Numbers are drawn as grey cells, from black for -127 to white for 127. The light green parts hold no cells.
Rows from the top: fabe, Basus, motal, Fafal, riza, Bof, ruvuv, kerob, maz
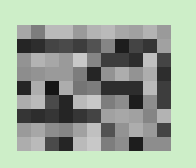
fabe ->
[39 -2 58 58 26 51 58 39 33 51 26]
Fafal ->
[ 13  19  26  26  -2 -90  19  45  19  45 -82]
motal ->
[ 19  51  39  26  72   5 -66 -66 -82  64 -59]

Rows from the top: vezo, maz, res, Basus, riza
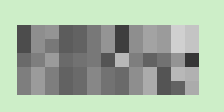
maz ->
[-51  14  -7 -35 -29  -7  20 -65  14  35  27  80  68]
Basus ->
[ -1  27  -1 -29 -21   7 -13 -21  14  43 -43  56  49]

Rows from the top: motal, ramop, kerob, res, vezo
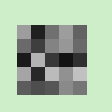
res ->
[ 37 -87  59  17  65]
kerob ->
[-101   51  -71 -108  -79]
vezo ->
[-35 -49 -41  10  -9]
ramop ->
[-21 -65   3  23 -21]

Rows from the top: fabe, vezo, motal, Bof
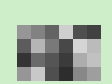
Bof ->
[ 22  72 -48 -82   8  30]
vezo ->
[-35  53  -6 -55  85  59]
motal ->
[-75 -21 -42 -68  45  65]

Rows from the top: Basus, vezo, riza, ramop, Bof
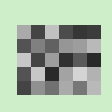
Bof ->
[-59  16 -14  42  -8  57]
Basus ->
[ 42 -59  65 -51 -73 -67]
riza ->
[ 71 -59  29 -79 -37 -86]

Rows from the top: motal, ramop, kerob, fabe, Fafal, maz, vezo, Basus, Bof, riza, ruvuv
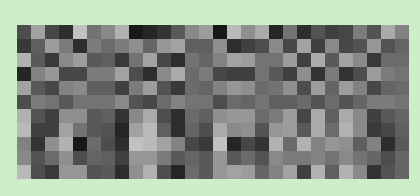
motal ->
[ -50   34  -56  -82   65  -12    9   49 -103  -90  -76  -38    9   28
 -103   57   15   42  -90  -12  -82  -44  -63  -56   -4  -44   42    2]
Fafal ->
[ 34 -38 -56   2   9 -32 -32 -63  -4  28 -44 -70 -20 -26   2  22  15 -20
 -12  15 -50  28 -26  28   2 -56 -26 -20]
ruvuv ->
[ 57 -50 -70  22  22 -44 -38 -82  15  49 -50 -90 -20 -38  22  34  28 -26
   2  34 -63  49 -32  49   9 -76 -44 -26]

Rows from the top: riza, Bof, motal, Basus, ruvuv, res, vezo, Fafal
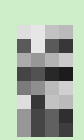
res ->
[ 94 -72  66  58]
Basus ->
[-58 -45 -87 -99]
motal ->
[43 23 51 74]
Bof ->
[-37 102 -37 -72]

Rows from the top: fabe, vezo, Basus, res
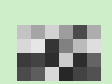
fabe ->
[ 67  37  82  29 -52  45]
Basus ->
[-68 -60 -82  75 -82 -27]
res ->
[-52 -34  88 -88 -60 -46]

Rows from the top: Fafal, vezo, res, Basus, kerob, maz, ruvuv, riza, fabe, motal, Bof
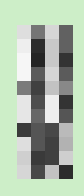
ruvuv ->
[102 -24 110 -42]
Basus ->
[118 -36  86 -36]
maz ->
[102 -49 110 -76]
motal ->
[ 79 -69 -63  79]
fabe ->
[ 94 -42 -63  50]

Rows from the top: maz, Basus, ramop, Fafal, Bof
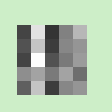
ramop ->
[-59 125 -45  -5  27]
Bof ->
[-32  68 -67   7  21]
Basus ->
[-45  68 -67   7  21]

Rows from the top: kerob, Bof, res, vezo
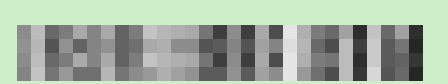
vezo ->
[  4  67 -10  25 -16 -16  54 -10  12  25  47  33  18 -36 -36  18 -36  33
  12 101  25 -16 -50  60 -73  87 -43 -22 -89]
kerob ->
[ 12  60 -22  -3  41   4  41 -28  -3  67  54  47  41 -10 -65  12 -65  41
 -50 101  47  -3 -22  33 -81  67 -22  33 -81]
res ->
[ 12  60 -22  -3  41   4  41 -28  -3  67  54  47  41 -10 -65  12 -65  41
 -50 101  47  -3 -10  60 -81  74 -36 -28 -73]

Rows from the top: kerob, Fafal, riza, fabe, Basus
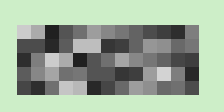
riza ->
[-81  -1  76  43 -95 -43 -15  37   7  -9 -28 -57 -65]

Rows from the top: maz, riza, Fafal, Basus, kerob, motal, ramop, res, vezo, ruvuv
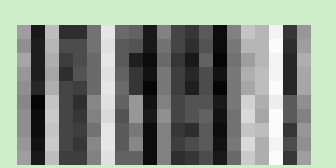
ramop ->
[  15 -115   74  -58  -73    1   89  -44   23 -102   15  -58  -44  -29
 -109  -13   89   38  123  -37    1]
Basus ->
[  23  -96   38  -81  -44  -21   96  -29  -73 -109   -7  -65  -88  -51
 -109   -7   46   61  115  -88   38]
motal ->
[   7 -122   68  -58  -81    7   96  -29   23 -109    1  -58  -44  -44
 -102   -7   81   46  109  -37   15]
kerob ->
[  15  -88   46  -58  -65  -21  102  -21  -73 -122   -7  -65  -96  -51
 -122   -7   38   61  123  -88   38]

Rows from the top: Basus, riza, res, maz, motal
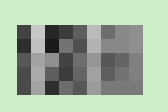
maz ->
[-53  42 -33 -67 -26  34 -33 -12   0]
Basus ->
[-60  71 -88 -67 -33  58 -18   8  15]

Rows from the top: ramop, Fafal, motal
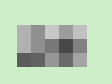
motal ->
[-36 -29  22 -21  36]
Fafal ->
[ 49  16  -7 -55   1]
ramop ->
[49 16 71 28 64]

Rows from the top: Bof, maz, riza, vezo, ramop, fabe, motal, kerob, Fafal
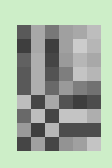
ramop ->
[-38  46 -22  26  -1 -14]
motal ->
[-22  61 -58  68  68  46]
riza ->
[-30  46 -58  26  54  40]
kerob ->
[ 26 -65  54 -50 -50 -50]
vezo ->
[-38  46 -44  -1  68  54]

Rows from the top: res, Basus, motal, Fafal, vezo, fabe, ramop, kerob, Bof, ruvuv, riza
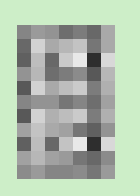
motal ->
[-31  61 -23  74 104 -81  88]
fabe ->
[  5  19  19  -9   5 -17  33]

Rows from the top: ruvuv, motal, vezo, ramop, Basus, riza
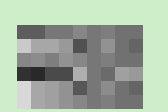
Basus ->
[ 88  39  32  18 -40  -8  12 -14 -26]
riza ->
[ 88  39  32  18   6  -8  -1 -14 -14]
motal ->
[ 73  39  39  25 -46  -8  18 -14 -26]
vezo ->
[  6  12  -1  18   6  -8  -1 -14 -14]
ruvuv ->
[-34 -34  -8  -8   6  -8  -1 -14 -14]

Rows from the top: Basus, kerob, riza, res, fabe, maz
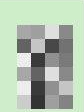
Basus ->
[39 31 95  9]
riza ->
[109 -69  16  -5]
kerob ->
[-28  69 -55 -13]
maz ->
[ 76 -76  31   3]

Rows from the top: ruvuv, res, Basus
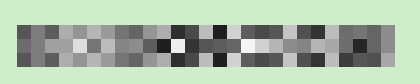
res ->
[-18  -2  32  32  94 -10  60   5  12 -34 -96 110 -75 -41 -34 -26 117  81
  53  12   5  53  39 -18 -88 -26  12]

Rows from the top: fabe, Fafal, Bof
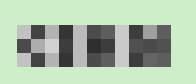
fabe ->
[ 66 -60  51 -74  59 -52 -33  74 -66  31 -33]
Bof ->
[ 66 -60  51 -74  59 -52 -33  74 -66 -27 -33]

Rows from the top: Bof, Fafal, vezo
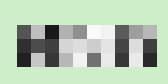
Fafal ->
[-79 -51 -64  85  93  77 100 -58  93 -64]
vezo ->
[-94  70 -72  55 114 -14 106 -72 106 -86]

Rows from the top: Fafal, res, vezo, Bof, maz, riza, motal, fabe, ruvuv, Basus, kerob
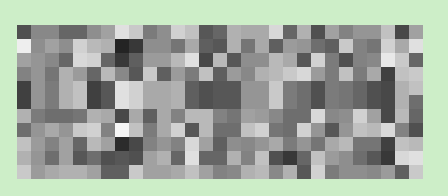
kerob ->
[ 73  27  41  49  49  33 -32 -32  73  33  33  41  65  33   2   8  49  57
   8  49 -40  81  -4  14  14   8  27 -32  73]
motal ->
[ 49  -4 -17 -17 -10  49  41 -55  41 -32  41   2  57  57   2 -10  33  27
   8 -17 -17  88   8  14  81  33 -55  57 -25]
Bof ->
[  2  21 -10  49  27 -25  57   8 -40  73 -32  27  -4  65 -32  27   8  49
  57  73  88  27  -4  65  -4  41 -63  65  73]
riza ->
[-63  21  -4  49  65 -63 -40  96  81  41  41  49 -32 -47 -40 -40  21  21
  73  -4 -17 -47  -4 -10 -25 -47 -55  49 -17]

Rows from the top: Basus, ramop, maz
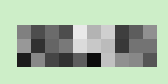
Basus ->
[  0 -50 -20 -50 105  51  79 -65 -34  16]
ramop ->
[ 24 -78 -26  -6  91  72  59 -71 -12 -12]
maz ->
[ -99    8  -58  -78  -34 -115   65   16    8  -42]

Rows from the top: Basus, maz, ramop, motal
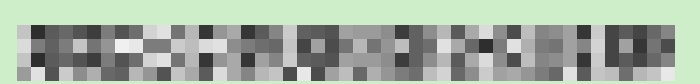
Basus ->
[ 68 -81 -36 -23 -44 -66  -3 -44 -17  83  97 -11  55 -73  21  41 -73 -36
   5  75 -30 -36 -44  33  27  27  13 -66 -30  13  55 -36  41  91  13 -51
  61   5  13  33 -73  75 -58 -36 -58 -23   5]

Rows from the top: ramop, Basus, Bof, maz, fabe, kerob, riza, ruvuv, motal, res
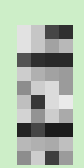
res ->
[ 13  77 -65  27]
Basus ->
[98 70 34 56]
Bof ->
[-44 -80 -86 -86]

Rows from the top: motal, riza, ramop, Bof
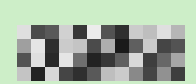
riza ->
[  31  101  -80   75   68  -52   46 -101  -32   75  -58  -44]
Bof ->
[ 68 -93  88 -58 -80 -38  62  75   9 -58  17 -65]

